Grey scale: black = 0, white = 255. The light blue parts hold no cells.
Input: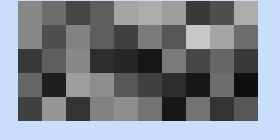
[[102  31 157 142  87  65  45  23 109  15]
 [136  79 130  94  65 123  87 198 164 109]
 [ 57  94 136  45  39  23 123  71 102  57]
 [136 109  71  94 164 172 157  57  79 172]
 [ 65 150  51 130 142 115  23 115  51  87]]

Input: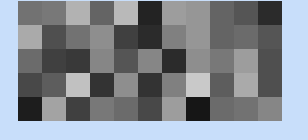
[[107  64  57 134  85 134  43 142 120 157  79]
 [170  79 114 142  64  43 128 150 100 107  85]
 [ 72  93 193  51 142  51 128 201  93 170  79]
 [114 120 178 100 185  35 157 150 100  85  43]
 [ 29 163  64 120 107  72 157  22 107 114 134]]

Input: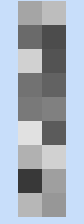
[[106  76]
 [209  83]
 [225  91]
 [114  98]
 [121 128]
 [183 151]
 [ 56 159]
 [165 189]
 [177 209]]

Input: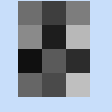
[[138  29 184]
 [110  62 125]
 [102  74 191]
 [ 16  90  44]]

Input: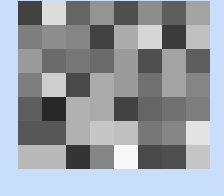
[[ 94  39 177 171  66 101 113 126]
 [ 87  87 177 198 191 119 133 227]
 [155 107 119 107 155  79 163  94]
 [126 141 133  66 171 214  59 191]
 [185 185  52 133 248  73  79 198]
 [126 206  73 171 155 113 163 133]
 [ 66 220 101 148  79 141  94 163]]

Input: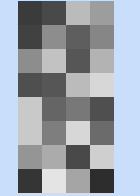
[[ 59  73 187 157]
 [ 79  86 187 215]
 [201 101 120  79]
 [201 126 215 107]
 [ 65 141  94 134]
 [149 171  73 207]
 [141 194  86 179]
 [ 53 228 165  45]]

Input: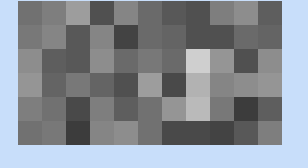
[[141  94  88 141 106 120 106 207 149  80 141]
 [149 100 120 100  80 157  73 178 133 141 149]
 [126 113  73 126  94 113 149 186 120  60  94]
 [113 120  60 133 141 113  73  73  67  88 126]
 [113 126 157  80 133 106  88  80 126 141  94]
 [120 133  88 133  67 106 100  80  80 106 100]]

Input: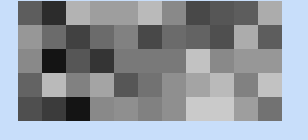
[[137  20  86  52 121 121 121 194 137 151 151]
 [ 93  44 179 158 158 186 137  72  86  93 172]
 [ 79  59  20 137 143 129 143 202 202 158 114]
 [151 107  65 107 129  72 107  99  79 172  93]
 [ 99 186 129 164  86 114 143 164 186 129 194]]

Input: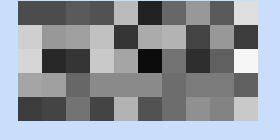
[[214  40  53 201 165  12 115  46  96 246]
 [ 60  68 115  68 179  82 109 144 131 201]
 [ 76  76  90  82 186  34 103 152  90 222]
 [207 152 159 193  53 171 179  68 152  60]
 [165 159 103 138 138 138 109 123 123  96]]
